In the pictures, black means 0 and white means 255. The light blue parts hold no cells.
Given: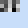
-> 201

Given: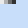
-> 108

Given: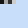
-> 52

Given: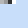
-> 153

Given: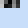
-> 141

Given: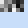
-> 187
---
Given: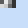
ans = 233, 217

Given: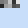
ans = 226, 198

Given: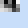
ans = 250, 223

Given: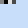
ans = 226, 133

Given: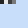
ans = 232, 121

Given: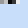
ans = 238, 196

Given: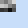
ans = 215, 201

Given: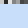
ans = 227, 201
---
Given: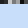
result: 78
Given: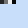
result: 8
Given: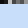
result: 152
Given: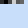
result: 102
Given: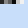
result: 241
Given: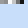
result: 21
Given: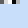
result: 180
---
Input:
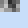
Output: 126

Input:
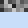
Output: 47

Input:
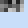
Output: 92

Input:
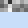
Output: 119

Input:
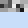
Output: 146

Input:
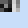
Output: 95

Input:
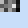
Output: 186

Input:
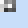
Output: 247
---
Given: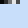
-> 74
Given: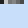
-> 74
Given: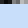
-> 160
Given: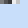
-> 194
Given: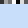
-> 90
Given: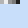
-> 31
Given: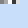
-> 225
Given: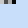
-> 8
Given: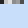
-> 79
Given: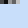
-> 194
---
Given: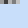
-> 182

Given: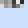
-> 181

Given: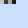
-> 167

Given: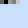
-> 154

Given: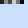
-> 73

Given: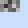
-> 108

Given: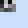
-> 84

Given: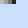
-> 115

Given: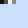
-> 238

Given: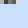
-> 124
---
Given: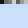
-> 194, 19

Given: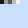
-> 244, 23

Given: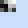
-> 248, 100

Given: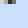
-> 114, 211

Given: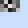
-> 101, 147

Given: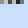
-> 117, 144

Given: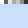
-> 54, 253

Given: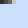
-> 201, 49

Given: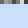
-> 64, 105

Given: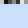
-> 154, 201
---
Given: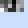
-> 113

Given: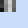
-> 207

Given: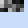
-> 138

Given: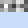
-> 188

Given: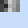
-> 204

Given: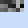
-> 51
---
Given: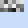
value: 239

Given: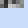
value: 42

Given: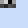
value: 209

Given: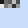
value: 110

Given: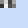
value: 213

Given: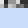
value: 36

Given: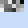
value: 114

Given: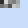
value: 213
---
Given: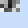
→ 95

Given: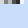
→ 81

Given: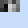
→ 196

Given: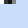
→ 53

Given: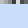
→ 219

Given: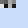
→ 17

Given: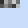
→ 101

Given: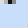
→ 179

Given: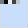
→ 237

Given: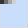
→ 111
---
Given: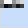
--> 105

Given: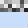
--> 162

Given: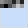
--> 65

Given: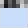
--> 153

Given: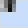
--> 199

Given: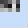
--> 127

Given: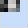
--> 62

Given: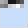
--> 132
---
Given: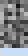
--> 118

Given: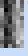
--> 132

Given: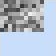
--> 130

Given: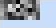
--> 163

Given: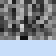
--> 183
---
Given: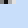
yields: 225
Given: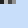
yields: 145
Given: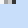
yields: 54
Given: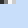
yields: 204
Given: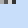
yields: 52
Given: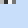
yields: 117
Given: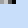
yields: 5
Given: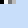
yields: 188
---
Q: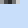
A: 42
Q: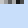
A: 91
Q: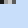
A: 201
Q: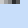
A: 130
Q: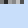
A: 162
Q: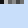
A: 99
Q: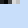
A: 75
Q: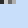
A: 107
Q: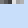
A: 62
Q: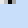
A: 7
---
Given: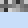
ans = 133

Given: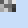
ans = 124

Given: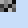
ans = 187

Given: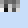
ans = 82

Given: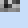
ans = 140

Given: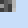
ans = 61

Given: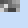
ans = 67

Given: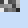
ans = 107

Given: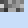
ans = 75

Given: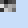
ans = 171
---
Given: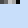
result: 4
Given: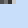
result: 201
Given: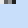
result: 33
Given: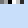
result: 44
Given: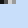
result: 155
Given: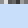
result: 118
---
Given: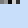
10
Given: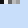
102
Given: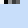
148
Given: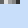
160
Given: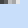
191
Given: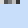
122
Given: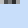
118
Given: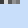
90
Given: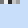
45
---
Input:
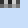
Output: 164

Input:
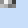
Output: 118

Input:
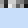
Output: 161

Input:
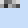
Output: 131

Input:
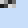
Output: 220

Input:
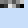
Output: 71

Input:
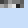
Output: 34

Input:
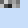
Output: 177

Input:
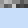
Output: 76
